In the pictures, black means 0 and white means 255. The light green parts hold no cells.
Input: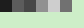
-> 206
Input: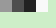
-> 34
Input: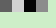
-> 4
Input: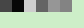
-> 150
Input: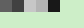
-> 180
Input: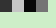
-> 8
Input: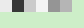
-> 149
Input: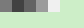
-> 155
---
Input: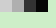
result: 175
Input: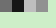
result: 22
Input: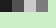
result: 81
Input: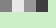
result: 232
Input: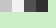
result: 241
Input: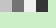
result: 115
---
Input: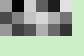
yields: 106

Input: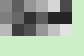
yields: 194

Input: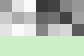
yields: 215

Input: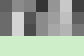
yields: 179

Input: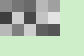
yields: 95

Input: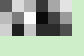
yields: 43

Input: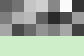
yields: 166
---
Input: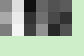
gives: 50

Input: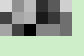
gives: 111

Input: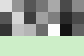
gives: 74

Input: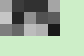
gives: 91

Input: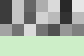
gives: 186

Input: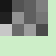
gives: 117
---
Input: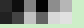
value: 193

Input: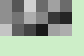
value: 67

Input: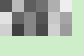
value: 134

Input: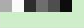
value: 45

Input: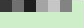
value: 31

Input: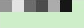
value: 108

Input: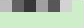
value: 55

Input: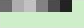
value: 193

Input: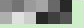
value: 205

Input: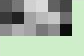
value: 163
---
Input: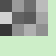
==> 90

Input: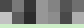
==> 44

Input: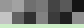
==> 49

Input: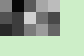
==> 208

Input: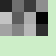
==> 171

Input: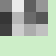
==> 107

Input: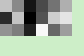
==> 1

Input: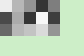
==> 53
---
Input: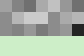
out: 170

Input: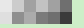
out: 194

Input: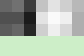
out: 195

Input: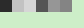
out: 85

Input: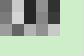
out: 145

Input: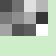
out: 182

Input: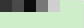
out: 119

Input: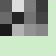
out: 58

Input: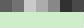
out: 172
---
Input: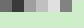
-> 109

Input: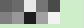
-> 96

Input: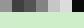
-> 149

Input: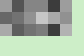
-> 157

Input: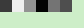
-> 58

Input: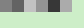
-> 129

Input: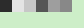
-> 44
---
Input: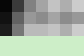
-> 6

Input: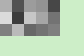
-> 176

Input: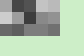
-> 166

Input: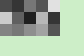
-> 75

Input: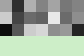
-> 164

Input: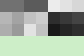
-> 113

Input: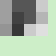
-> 159

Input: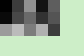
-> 1
